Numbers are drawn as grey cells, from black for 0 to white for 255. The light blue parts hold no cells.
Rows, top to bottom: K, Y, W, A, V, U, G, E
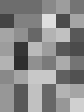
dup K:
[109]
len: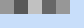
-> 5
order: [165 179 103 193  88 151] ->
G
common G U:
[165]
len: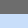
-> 2

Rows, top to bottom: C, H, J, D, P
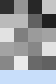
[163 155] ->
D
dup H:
[186]
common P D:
[135]
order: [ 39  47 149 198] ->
C
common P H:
[97]
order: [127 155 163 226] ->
J
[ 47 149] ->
C

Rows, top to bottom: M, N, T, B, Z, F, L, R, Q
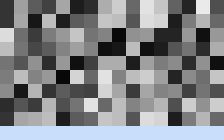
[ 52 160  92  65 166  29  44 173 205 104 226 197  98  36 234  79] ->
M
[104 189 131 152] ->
R
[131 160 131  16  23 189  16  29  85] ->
B

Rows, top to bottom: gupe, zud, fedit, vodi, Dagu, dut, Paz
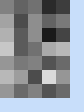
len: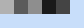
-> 5
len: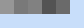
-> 5
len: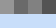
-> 4

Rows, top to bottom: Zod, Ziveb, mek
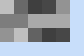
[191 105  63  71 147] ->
Zod
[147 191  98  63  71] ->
mek
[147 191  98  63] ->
mek
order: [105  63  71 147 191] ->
Zod
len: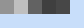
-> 5

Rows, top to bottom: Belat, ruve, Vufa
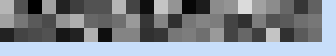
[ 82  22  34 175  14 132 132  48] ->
Vufa
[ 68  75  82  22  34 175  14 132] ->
Vufa
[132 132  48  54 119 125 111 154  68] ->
Vufa

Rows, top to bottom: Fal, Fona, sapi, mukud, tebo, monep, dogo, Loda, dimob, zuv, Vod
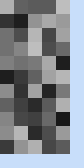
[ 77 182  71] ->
sapi
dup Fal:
[91]

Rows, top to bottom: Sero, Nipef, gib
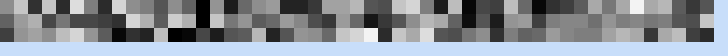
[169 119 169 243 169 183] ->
Sero
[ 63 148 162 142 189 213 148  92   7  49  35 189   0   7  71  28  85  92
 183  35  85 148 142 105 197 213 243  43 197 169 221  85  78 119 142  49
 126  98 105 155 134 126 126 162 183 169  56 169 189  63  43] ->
gib
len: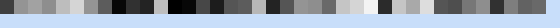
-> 39
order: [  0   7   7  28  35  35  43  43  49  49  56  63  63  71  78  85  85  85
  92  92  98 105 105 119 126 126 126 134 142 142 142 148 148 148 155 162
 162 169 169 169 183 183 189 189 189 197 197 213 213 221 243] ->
gib
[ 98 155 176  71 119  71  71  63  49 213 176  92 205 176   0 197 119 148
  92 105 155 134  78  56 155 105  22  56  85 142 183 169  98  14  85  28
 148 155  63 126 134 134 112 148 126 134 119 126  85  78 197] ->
Nipef

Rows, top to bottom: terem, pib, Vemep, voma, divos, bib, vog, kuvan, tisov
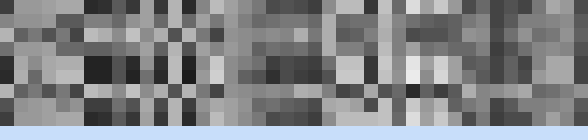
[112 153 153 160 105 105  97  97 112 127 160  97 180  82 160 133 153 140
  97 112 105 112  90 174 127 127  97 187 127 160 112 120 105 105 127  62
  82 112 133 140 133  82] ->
voma
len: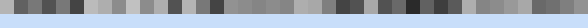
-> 42
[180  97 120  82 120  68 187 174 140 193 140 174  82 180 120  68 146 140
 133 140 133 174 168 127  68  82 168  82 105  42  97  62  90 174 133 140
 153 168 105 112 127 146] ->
vog
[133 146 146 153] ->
pib

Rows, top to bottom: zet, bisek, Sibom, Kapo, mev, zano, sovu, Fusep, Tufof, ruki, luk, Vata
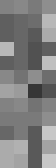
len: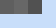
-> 3
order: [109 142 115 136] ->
zano
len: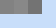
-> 3
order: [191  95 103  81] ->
mev
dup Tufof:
[122]
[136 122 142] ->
zet
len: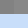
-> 2

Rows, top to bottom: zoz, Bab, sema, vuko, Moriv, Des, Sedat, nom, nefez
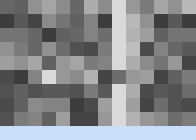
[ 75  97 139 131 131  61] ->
nom
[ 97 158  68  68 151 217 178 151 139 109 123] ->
nefez
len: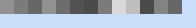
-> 13
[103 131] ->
sema
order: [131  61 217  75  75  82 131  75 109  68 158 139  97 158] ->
nom

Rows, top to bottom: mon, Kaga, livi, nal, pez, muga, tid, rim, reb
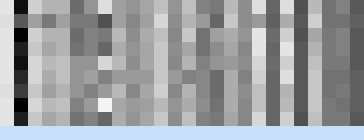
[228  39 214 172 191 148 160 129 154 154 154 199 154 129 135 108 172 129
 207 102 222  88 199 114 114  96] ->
muga
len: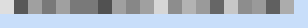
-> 21

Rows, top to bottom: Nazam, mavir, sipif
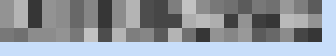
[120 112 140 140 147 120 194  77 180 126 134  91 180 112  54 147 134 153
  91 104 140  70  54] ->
sipif
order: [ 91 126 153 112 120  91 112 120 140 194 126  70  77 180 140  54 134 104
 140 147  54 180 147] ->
Nazam

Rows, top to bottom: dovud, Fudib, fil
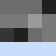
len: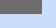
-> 3
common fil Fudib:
[121]
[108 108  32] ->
dovud
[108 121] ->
fil
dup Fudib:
[121]
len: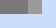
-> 3

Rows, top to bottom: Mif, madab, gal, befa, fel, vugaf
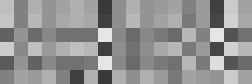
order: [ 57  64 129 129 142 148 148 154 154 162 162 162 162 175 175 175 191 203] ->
Mif
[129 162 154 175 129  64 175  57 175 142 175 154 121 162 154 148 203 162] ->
vugaf
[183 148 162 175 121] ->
madab

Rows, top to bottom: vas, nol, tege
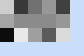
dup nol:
[139]
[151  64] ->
vas

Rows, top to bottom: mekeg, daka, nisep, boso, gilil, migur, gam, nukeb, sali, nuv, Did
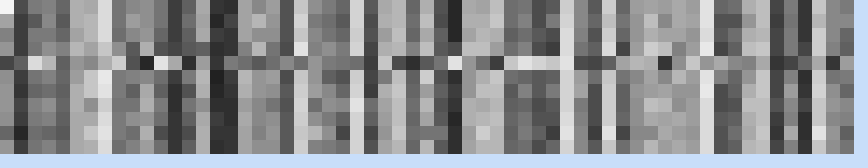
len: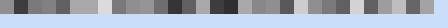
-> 31
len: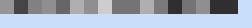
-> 17
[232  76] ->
gam
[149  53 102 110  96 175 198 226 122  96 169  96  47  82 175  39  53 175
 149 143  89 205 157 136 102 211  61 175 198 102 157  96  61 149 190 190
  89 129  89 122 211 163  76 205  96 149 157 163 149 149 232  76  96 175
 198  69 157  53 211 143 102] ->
gam
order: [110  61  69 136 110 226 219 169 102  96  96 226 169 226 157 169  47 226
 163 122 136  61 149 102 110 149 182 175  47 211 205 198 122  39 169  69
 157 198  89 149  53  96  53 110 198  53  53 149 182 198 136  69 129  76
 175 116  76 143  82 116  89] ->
nuv

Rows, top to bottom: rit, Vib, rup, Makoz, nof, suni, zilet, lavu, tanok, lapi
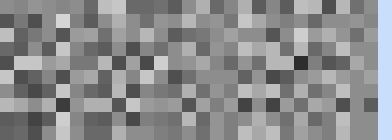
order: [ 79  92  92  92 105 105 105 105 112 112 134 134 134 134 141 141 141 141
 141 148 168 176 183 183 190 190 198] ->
Makoz
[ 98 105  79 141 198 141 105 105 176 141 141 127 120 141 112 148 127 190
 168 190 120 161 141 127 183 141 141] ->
lapi

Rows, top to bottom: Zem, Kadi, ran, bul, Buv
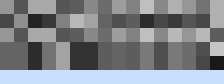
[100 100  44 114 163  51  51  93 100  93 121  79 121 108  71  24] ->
Buv
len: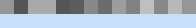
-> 14
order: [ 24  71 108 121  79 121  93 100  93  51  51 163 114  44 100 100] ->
Buv
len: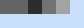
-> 5
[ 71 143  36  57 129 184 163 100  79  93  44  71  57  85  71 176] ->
Kadi

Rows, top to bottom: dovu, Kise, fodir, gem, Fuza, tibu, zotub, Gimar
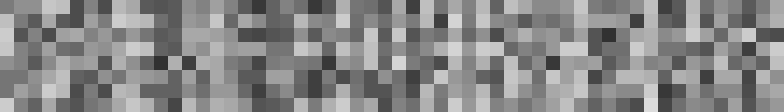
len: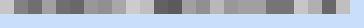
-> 25
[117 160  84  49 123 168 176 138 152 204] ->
fodir
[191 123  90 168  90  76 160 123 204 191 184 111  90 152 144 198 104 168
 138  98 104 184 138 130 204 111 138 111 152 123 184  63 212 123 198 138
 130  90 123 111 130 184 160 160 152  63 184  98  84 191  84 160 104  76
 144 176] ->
Kise
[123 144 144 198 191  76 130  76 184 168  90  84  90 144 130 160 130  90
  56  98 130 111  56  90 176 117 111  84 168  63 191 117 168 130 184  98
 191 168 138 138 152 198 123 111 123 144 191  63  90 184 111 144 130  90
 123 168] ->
dovu

